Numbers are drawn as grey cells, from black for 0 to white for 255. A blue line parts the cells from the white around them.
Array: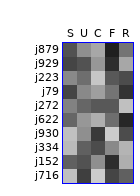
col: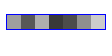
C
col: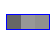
U
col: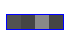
S

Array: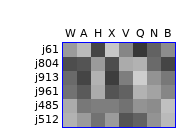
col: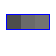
W
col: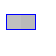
B
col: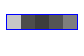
X
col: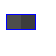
X
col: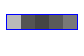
A
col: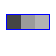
H

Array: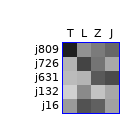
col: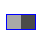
J
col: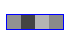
L
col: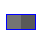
Z
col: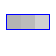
T
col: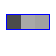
J
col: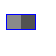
L

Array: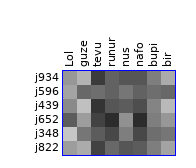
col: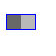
bir
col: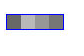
bir
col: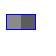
Lol

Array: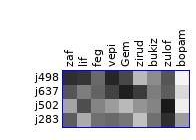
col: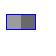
vepi
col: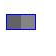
feg
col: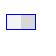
bopam
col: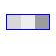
bopam
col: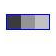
zirud
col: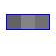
feg
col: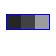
vepi

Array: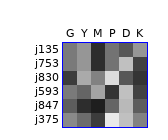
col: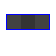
K
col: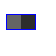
Y
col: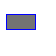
P
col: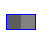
K
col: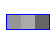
Y
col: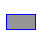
Y

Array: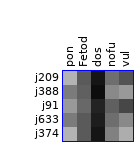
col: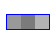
pon
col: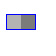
pon
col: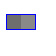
nofu
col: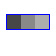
vul
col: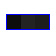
dos
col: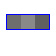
nofu

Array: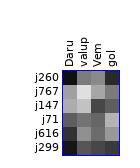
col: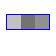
valup
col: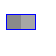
Vem
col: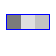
valup
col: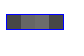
Vem

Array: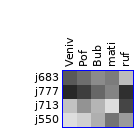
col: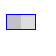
Veniv
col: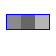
Bub
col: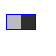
ruf

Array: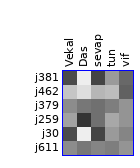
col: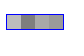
tun
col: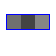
sevap
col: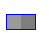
tun
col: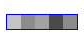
Vekal
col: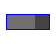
sevap
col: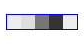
Das

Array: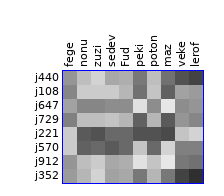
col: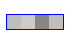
nonu
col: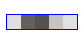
peki
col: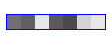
maz
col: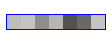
poton
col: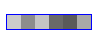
sedev

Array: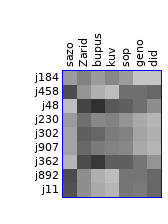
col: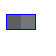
sop
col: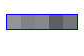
sop
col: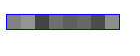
Zarid
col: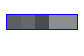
Zarid
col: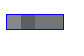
sop
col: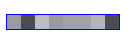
sazo
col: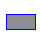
Zarid

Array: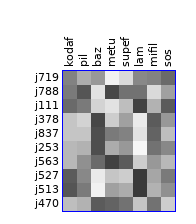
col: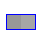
mifil
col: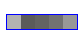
mifil
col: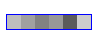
supef
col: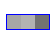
mifil
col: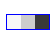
lam

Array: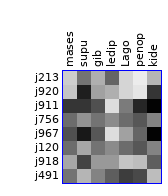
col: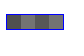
gib
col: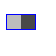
penop
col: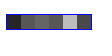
penop

